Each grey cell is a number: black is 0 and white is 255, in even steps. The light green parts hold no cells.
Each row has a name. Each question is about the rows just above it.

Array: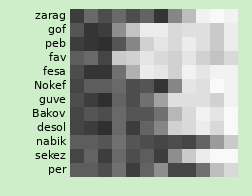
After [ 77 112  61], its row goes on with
[ 99 142  69  69 112 189 217]
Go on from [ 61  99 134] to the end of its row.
[209 217 236 217 249]
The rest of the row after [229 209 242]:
[229 242 242]
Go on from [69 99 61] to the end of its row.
[105  77  93  61 142 202 236 249 249]
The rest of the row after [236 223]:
[202 236]
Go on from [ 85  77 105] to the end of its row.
[ 85  85 112 183 217 242 229 249]

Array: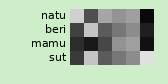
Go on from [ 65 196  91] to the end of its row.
[119 140  31]
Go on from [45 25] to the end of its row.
[ 71 147 159  17]
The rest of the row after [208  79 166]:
[147 159   9]
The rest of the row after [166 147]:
[159   9]
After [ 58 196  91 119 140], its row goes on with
[224]
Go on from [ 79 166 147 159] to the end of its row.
[9]
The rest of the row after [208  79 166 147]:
[159   9]

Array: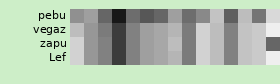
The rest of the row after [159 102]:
[ 24 109  87 102 159 109 137 195  95 189 117 217]
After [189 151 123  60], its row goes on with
[129 159 167 181 123 210 189 129 195 202 239]

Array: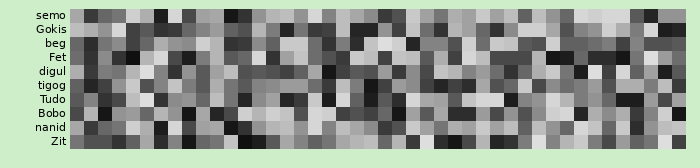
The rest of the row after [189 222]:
[ 51 139 147 103 189 117  37 139 161  37  58 201  29 214  97  29  89  45
 214 167 161  89 195 214 214  29 131 147 214 181 124 147 103  29  29 155
  73 161]
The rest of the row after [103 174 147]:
[139 207 181  51  58 139  97 201 201 109  51 124  45 195 222 207  37 131
 131  81 207 109 201 195  89  81 207  97  97 109 124  65 131  81  81  89]

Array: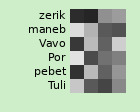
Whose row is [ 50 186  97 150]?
pebet
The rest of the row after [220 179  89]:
[82]
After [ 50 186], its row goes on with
[ 97 150]

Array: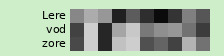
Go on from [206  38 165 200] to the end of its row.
[121 143 151 114  60]
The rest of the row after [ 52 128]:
[86]
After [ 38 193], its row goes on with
[206  80 100  66 179 114]
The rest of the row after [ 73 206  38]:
[193 206  80 100  66 179 114]

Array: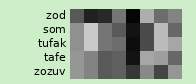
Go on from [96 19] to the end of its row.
[166 158 103]
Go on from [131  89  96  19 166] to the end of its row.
[158 103]

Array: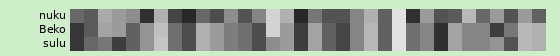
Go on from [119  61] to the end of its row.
[ 97 148 197 111  77 176 155 125 111  77 141 155  61 163  97  69 133 184
  97 225 111 133  48 163 133 133 148  83 184 176]
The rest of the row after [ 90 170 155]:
[141  48 176  69  40 104  77 141  83 133 210 176  40 119  83  83 133 176
  97 225  48 155  83  90 184 104 155  83 155  97]
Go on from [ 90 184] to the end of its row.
[104 155  83 155  97]
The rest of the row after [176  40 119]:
[ 83  83 133 176  97 225  48 155  83  90 184 104 155  83 155  97]
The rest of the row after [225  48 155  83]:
[ 90 184 104 155  83 155  97]
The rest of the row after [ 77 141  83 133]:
[210 176  40 119  83  83 133 176  97 225  48 155  83  90 184 104 155  83
 155  97]
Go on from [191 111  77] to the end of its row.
[176 155 125 111  77 210 155  61 163  97  69 133 184  97 225 111 133  48
 163 133 133  61 119 184 176]

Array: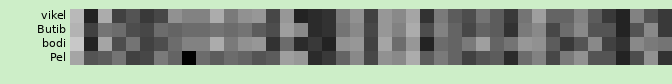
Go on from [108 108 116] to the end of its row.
[108 116  92  77 159 137  43  50 116 137  71 151 130 172  77 130 100  71
 100  92  50 122 137  71 108 137  84  84  35  84 137  57]
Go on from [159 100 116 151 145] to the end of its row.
[ 92  57  84 137  65  50 137 122 116]

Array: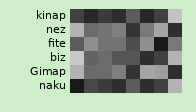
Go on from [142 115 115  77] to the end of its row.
[142  25 121]
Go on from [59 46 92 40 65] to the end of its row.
[194]
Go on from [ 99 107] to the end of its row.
[ 85  85  46  65 179]
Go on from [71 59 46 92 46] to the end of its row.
[ 65 179]
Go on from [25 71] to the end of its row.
[ 59  46  92  46  65 179]
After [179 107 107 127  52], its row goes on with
[164 158  46]
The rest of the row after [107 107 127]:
[ 52 164 158  46]

